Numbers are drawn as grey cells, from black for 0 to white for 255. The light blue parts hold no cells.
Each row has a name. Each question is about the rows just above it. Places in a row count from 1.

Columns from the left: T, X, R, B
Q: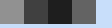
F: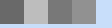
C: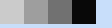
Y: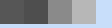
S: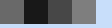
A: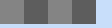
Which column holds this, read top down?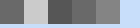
T
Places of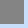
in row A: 1 3
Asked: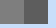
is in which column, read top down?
B

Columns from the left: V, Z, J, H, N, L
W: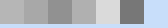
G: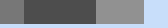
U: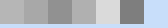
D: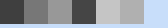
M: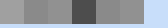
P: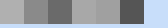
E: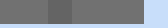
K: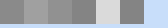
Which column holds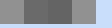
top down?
J
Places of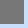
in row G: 1
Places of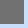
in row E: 1 2 4 5 6
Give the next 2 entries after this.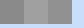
[132 218]

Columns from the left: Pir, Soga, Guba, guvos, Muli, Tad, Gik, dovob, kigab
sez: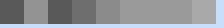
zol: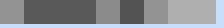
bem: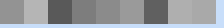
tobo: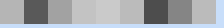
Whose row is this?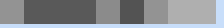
zol
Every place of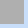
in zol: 8 9
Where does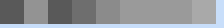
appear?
sez
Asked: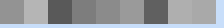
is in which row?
bem
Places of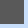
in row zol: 2 3 4
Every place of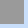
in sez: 6 7 8

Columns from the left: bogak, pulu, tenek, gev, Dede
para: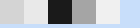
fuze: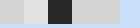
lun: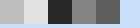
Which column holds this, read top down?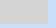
bogak
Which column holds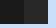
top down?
tenek
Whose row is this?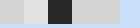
fuze
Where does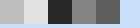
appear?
lun
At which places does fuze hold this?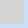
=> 1 4 5

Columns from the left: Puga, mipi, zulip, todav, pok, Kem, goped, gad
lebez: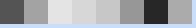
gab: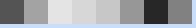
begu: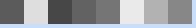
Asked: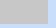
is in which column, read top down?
pok
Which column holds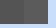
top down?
Puga
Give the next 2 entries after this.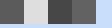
[117 234]
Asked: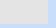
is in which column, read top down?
zulip

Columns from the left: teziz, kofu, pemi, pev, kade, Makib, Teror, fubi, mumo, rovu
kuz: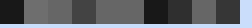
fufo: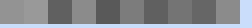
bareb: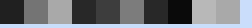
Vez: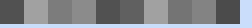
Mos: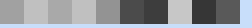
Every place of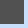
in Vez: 1 5
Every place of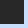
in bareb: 4 7
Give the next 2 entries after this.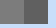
[116 102]
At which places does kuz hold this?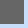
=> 3 5 6 9
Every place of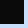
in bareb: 8
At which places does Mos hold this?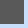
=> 10

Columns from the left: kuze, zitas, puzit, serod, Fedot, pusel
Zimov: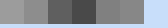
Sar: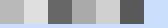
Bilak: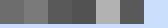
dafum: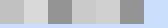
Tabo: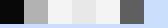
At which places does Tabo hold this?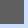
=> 6
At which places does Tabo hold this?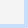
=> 3 5

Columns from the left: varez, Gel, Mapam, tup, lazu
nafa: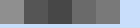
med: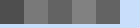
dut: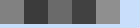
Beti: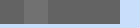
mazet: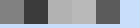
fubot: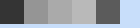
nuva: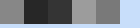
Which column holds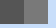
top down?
Gel
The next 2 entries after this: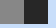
[ 52 156]
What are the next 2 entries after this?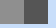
[ 71 106]
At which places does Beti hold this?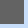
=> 1 3 4 5
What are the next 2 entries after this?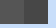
[106 121]

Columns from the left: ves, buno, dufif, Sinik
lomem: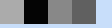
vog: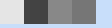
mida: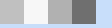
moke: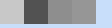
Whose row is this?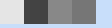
vog
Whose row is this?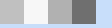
mida
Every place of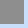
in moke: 3
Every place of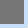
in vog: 4
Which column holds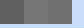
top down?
Sinik

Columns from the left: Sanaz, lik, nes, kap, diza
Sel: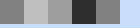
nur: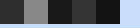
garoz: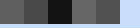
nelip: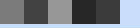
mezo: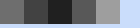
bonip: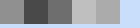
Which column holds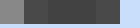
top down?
lik
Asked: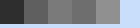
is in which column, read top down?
Sanaz

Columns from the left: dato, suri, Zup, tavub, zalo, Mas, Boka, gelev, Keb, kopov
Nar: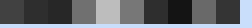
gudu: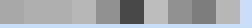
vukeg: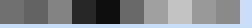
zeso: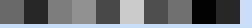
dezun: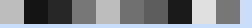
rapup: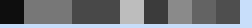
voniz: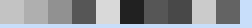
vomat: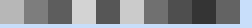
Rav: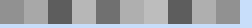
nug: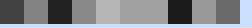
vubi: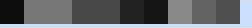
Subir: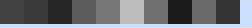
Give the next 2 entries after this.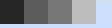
[112  26]
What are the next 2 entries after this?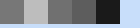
[224 119]
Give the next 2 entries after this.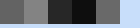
[160 195]
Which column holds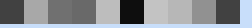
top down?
dato
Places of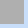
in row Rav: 6 9
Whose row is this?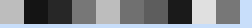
dezun
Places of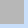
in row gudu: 4 10

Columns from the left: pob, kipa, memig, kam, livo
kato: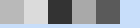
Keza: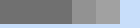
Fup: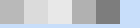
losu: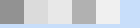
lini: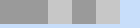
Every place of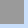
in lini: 1 2 4
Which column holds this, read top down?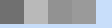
pob
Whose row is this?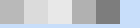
Fup
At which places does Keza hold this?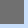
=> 1 2 3

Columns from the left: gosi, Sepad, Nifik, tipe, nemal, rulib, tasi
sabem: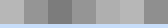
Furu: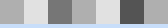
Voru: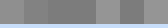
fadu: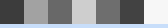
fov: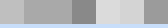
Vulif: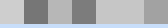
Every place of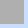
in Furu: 1 4 7
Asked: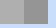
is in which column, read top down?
tasi
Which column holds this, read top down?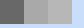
Nifik
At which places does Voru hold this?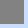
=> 2
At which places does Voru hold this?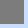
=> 3 4 6

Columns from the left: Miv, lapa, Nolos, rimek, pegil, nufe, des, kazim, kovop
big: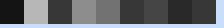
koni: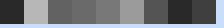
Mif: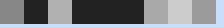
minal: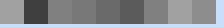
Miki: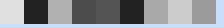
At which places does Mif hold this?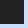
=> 2 4 5 6
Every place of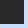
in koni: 1 8
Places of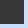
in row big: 3 6 9
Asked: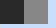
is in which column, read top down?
Miv
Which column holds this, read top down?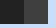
lapa

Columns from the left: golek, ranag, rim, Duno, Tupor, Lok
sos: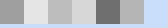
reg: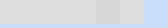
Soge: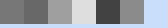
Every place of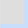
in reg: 1 2 3 4 6
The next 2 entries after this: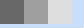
[ 66 139]
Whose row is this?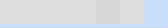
reg
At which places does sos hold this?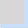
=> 4

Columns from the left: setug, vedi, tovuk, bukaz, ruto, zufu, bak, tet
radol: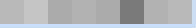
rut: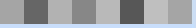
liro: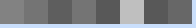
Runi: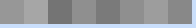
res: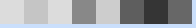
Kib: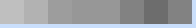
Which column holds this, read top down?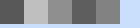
zufu
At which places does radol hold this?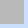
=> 1 8
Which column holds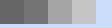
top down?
vedi

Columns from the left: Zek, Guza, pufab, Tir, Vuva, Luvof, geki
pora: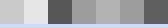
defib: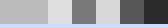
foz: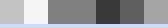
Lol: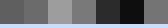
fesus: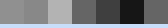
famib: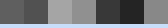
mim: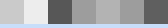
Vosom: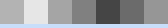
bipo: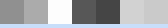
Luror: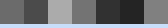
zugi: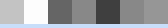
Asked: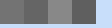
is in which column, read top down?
geki
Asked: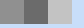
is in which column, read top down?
Zek
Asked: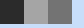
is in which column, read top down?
geki
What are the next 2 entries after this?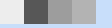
[157  95]
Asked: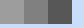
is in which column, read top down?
Tir
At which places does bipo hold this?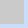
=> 7

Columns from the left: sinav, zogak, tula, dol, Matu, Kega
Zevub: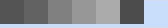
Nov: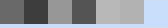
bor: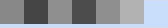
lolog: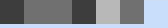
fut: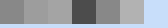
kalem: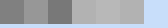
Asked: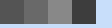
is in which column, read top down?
sinav
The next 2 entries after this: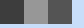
[184 178]
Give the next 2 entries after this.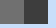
[184 112]
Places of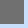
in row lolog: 2 3 6
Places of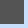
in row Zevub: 1
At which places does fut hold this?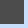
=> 4

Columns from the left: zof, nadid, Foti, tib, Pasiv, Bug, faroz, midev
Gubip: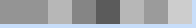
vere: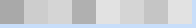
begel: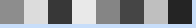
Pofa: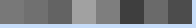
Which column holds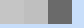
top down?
faroz
